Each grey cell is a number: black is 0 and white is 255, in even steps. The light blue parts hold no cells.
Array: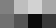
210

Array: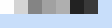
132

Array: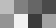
102

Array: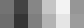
134

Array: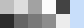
162

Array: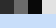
8

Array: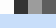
156
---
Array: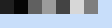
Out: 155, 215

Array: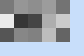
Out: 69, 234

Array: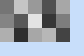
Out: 227, 227

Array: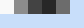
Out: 67, 249

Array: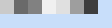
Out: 240, 240

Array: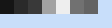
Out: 162, 238

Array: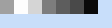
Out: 125, 253
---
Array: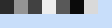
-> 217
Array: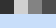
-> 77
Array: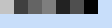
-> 2
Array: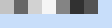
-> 83
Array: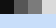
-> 218
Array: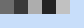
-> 193
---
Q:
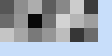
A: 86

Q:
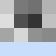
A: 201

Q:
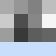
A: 171

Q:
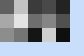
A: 96

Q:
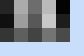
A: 37

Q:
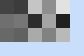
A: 67
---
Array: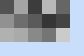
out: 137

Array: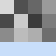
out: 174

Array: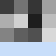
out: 80

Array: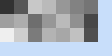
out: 123

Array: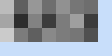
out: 95

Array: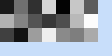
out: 157

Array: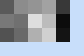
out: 176

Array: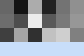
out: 48

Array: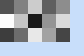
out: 232
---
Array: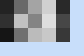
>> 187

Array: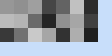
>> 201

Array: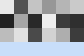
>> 74

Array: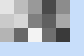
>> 243

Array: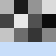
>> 53

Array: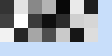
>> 166

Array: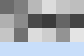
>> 220

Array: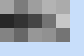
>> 151
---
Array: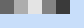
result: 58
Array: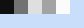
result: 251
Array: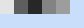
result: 157
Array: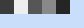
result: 37
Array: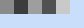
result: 201
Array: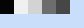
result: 70
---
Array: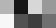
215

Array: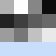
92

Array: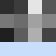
161

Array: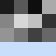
193

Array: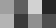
210

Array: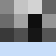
14

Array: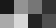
118
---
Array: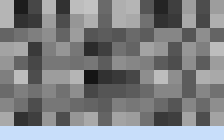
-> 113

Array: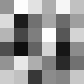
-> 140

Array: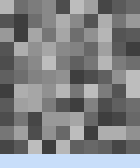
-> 104

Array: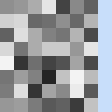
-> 187

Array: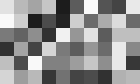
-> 136

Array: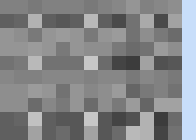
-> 162
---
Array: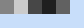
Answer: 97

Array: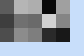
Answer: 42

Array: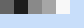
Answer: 137

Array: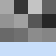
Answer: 86

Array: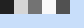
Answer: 115

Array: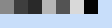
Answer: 62
